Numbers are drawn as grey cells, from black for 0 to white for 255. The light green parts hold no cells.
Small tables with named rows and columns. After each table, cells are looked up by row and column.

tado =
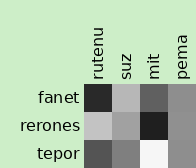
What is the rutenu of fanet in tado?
41
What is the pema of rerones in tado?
144
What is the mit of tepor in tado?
246
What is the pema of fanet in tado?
142
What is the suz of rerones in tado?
161
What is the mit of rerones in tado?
31
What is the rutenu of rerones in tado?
195
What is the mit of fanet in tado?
96

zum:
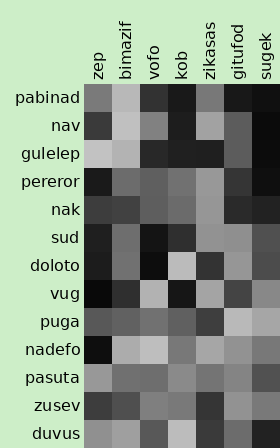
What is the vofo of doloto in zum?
13
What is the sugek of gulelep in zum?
12
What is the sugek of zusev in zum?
121
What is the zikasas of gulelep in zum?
31
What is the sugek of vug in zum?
136
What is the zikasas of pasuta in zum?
116
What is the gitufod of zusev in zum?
146
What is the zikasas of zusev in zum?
53
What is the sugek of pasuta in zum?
81
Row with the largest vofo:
nadefo

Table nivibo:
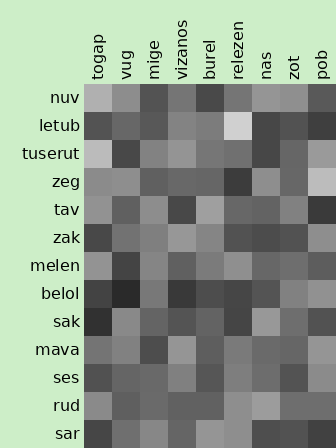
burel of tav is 159
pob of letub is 63
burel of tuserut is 118
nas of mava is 106
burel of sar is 149
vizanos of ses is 128
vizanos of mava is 149
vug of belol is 42
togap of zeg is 139
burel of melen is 123
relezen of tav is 103
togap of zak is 72
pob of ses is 139
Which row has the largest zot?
nuv

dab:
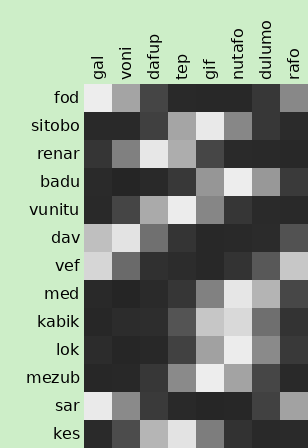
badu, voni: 37
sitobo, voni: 41
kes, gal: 42
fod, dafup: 69
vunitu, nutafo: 54
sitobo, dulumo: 55
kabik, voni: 44
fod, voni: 164
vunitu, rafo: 41
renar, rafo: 40
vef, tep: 44
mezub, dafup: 55
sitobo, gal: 41
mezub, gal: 39
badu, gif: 150
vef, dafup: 48
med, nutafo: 230
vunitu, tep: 236
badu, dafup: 41
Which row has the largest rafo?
vef

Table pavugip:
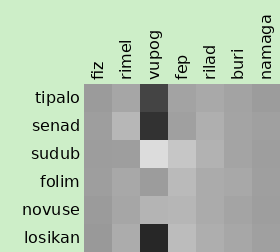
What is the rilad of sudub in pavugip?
178
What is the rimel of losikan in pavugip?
172
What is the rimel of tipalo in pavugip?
166
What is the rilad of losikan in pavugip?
174
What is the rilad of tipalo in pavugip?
169
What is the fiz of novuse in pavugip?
155
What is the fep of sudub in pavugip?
198
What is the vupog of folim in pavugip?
156
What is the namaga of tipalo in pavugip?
156
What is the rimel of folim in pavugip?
168
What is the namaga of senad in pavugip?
160

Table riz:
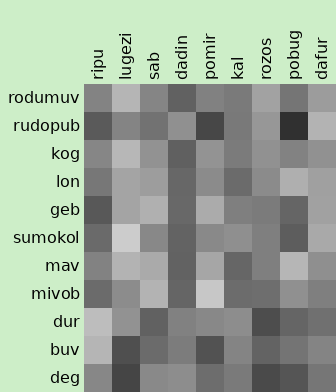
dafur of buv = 132
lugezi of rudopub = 132
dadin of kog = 96
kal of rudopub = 121
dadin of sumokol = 99
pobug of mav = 182
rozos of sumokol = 127

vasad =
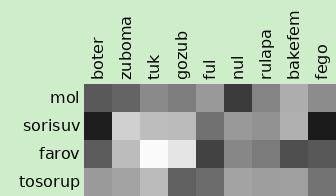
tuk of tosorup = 186
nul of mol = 59
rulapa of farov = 123
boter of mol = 89
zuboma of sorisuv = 208
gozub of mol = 126
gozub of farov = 229
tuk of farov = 250
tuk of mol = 138
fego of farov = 88
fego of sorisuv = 27
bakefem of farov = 78
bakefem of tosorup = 159
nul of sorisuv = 153
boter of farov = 92
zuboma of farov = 188
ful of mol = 153
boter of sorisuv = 30
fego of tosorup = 115

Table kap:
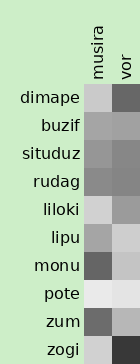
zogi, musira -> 209
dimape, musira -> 202
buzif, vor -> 161
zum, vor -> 183
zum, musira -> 108
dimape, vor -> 103
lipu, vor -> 206
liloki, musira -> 209
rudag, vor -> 133
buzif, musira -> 165
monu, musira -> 101
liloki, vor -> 155
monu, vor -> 196
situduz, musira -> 150

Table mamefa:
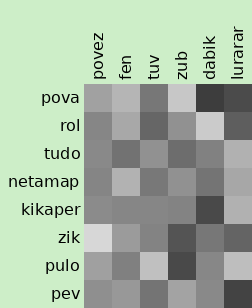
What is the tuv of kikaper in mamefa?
134
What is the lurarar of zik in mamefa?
100
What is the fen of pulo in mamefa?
128
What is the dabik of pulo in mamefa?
135
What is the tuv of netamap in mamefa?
120
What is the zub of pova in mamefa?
199
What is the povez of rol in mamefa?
134

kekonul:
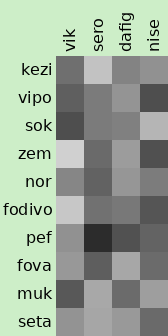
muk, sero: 168
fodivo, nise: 85
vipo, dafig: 148
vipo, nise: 78
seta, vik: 147
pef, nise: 99
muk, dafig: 107
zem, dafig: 156
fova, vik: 152
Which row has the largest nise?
sok

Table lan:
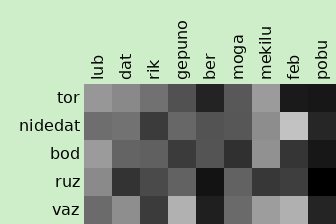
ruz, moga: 98
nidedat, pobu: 38
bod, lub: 155
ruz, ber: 19
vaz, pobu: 36
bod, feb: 53
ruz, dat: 51
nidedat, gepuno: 103
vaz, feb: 176
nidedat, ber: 83
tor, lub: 151
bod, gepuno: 59
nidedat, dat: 114
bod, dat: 100
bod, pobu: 23

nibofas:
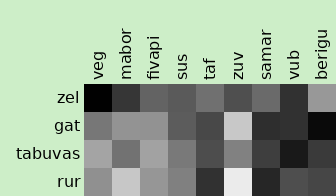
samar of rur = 38
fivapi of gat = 146
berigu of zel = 152
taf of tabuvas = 77
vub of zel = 49
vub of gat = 49
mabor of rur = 199
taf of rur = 49
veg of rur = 144
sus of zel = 90
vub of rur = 78
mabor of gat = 147
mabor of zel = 54
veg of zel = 1
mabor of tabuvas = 114
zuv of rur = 235
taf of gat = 72

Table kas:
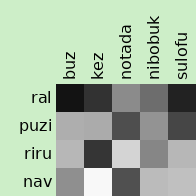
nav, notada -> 80
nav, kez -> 248
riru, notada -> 212
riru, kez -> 53
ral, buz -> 19
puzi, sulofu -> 70
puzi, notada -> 78
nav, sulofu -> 192
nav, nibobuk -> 187
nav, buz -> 143
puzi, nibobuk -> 147
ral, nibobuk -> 109
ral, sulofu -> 34
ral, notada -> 139
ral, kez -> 50
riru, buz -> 183
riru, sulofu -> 183

